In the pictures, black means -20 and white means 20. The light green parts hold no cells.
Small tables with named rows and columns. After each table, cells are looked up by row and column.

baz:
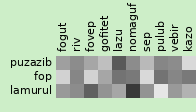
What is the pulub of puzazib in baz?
1
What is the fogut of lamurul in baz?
4
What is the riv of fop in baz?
1
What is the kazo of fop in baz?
-1
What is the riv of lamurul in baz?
2
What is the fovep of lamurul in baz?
-5
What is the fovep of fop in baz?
13
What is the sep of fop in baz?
14
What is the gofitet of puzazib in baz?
10
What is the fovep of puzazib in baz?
6
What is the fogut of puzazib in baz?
5
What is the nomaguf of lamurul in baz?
-11
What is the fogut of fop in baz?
13
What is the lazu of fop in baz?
-2
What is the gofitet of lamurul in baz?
3
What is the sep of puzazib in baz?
9
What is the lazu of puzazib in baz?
-6
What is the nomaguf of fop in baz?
-1
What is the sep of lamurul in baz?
3
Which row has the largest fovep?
fop

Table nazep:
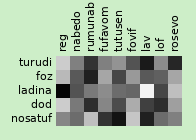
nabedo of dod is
-1
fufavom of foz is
6
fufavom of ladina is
2
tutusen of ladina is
-3
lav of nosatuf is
-15
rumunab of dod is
-13
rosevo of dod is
5
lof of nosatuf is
-3
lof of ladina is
-9
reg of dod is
12
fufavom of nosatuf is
-12
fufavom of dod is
1
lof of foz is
-5
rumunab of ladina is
-1
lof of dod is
-13
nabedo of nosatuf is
-3
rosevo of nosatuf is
0
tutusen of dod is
-8
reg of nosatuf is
1

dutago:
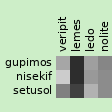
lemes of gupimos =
-13
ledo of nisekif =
4
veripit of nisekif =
12
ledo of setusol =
8
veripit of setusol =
0
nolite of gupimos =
1
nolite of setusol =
2
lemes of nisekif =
-13
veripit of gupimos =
6
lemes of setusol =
-10

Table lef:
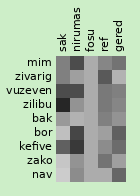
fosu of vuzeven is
7
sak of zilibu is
-14
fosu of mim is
7
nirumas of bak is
8
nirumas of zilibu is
3
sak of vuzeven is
-8
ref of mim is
1
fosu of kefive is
7
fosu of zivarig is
7

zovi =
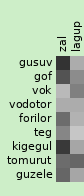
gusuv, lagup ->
7
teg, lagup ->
11
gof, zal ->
-7
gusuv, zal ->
-12
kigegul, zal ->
-11
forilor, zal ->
-3
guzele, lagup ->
6
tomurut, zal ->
-3
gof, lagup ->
2
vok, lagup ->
0
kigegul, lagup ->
6
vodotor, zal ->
7
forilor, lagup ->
8
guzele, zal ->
-4
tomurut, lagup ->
-4
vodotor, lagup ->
7
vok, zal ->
9
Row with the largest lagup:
teg

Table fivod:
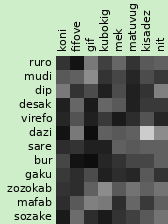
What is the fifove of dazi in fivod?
-1
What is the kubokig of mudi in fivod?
-12
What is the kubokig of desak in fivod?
-4
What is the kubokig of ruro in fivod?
-10
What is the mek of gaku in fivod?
-13
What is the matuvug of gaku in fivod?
-14
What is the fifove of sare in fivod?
-12
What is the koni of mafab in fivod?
-13
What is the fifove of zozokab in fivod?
-13
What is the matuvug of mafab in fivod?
-4
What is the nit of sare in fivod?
-5
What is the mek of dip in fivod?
-8
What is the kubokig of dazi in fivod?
-5
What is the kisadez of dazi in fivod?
12
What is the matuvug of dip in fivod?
-15
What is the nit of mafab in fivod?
-5
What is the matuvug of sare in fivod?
-6
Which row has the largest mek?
ruro

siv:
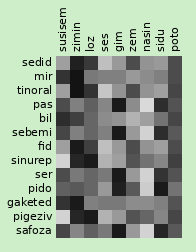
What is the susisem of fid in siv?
5
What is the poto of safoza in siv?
-6
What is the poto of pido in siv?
-2
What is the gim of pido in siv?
-15
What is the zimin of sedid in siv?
-15
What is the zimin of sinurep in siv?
-14
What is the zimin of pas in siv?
0
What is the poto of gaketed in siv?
-7
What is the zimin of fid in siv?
-16
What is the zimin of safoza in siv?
1
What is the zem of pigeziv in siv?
-7

